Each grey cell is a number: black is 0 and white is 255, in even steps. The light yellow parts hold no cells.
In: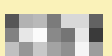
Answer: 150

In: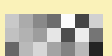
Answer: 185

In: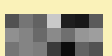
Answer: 132

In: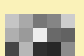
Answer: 183

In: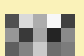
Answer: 131

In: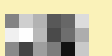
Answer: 67

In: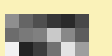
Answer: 34
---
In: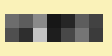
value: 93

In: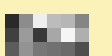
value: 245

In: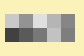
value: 181

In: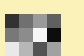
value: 246

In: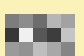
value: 61

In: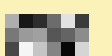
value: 100

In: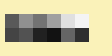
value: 224

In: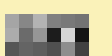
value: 213

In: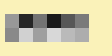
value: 87

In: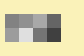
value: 168
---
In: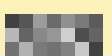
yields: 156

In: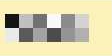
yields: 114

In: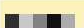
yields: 130

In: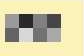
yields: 128

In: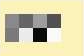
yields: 157

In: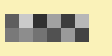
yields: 48

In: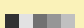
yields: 113

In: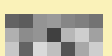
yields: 148

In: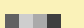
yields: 170

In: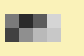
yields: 92
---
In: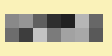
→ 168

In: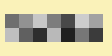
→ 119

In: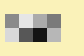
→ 20

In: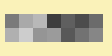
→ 114

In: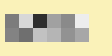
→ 146

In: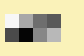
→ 135
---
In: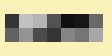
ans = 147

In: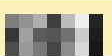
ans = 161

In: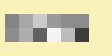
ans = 174

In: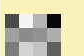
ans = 139

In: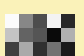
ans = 99

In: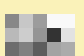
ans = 205

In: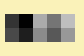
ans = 30
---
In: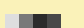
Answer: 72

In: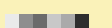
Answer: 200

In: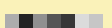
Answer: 85

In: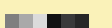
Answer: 18

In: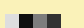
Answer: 50

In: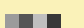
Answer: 56

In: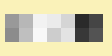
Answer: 235
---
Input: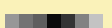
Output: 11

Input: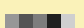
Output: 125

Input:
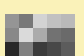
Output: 171

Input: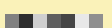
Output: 95

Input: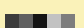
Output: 20

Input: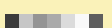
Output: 170

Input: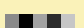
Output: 162

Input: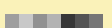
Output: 179

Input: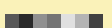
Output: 116

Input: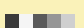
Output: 90
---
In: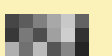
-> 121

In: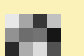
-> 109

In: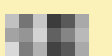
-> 149

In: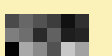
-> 110

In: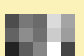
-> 141

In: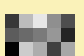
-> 106
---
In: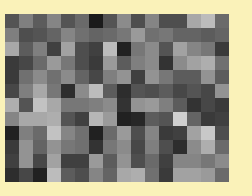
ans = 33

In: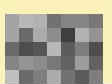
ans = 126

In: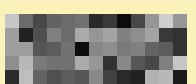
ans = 99

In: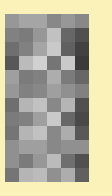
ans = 187

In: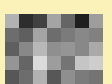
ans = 178

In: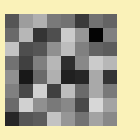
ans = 92
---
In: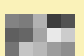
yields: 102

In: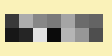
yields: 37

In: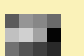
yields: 208

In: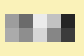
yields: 142

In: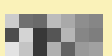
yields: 212

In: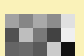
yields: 190
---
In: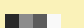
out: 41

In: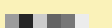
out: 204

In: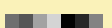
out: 212

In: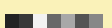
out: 104

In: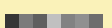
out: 192

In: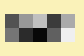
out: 43

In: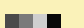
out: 74
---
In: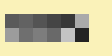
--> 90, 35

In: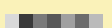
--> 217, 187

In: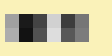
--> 160, 124

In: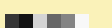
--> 54, 248

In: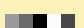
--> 155, 72

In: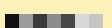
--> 17, 197

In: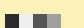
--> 43, 159

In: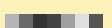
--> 180, 87
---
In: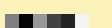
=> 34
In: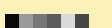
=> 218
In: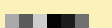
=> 28
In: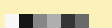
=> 53
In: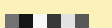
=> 226
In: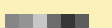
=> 54
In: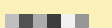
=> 241
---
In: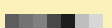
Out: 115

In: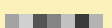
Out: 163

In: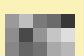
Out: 142

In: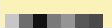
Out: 109

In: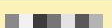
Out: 137

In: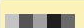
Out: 106

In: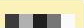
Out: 118

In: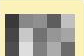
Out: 136
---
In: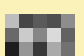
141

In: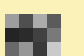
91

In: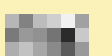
161

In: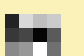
203

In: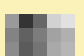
225

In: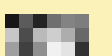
125

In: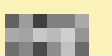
170

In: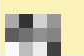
151

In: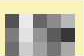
184
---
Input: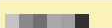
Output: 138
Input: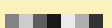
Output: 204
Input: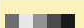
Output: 232
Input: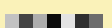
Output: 68
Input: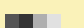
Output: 52
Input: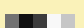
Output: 17
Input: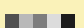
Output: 185
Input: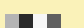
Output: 42
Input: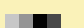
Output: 149
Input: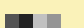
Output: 35
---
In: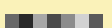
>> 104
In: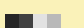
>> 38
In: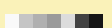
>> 249
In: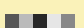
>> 87
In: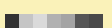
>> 50
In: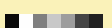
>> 10
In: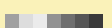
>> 160
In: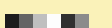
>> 28
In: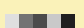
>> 223
